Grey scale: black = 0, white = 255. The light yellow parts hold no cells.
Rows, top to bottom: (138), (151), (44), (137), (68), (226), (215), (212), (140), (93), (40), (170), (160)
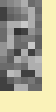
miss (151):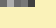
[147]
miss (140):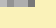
[95]
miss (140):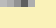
[120]
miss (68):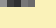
[162]
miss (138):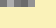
[134]
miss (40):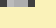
[79]

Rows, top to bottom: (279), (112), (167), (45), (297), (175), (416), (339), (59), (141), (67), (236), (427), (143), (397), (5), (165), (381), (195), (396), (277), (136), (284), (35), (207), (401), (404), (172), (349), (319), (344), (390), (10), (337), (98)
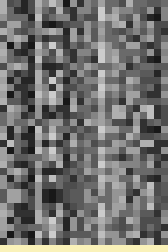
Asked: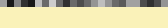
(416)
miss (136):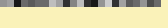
[64]
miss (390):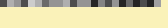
[120]

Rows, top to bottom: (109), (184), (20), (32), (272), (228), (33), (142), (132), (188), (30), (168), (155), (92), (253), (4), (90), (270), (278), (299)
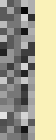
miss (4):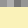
[105]
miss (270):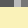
[78]
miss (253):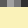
[133]

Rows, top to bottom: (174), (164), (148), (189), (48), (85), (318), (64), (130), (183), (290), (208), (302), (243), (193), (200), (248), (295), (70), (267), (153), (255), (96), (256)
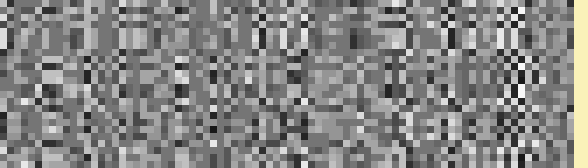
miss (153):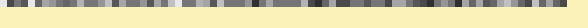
[61]
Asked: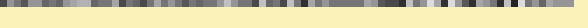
(189)
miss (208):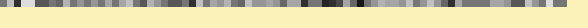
[208]
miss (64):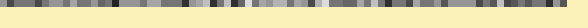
[133]

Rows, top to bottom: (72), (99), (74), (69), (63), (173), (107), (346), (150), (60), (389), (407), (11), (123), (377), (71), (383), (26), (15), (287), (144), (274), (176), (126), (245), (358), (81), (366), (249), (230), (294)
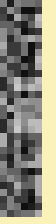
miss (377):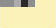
[157]
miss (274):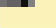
[70]
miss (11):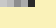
[85]

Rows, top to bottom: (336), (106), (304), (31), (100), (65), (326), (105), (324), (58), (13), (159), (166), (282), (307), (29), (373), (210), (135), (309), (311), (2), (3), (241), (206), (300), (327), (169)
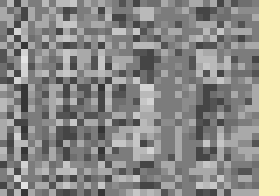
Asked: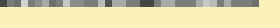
(241)
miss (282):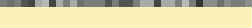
[156]
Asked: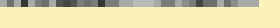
(135)
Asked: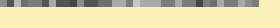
(373)
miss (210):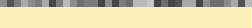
[98]

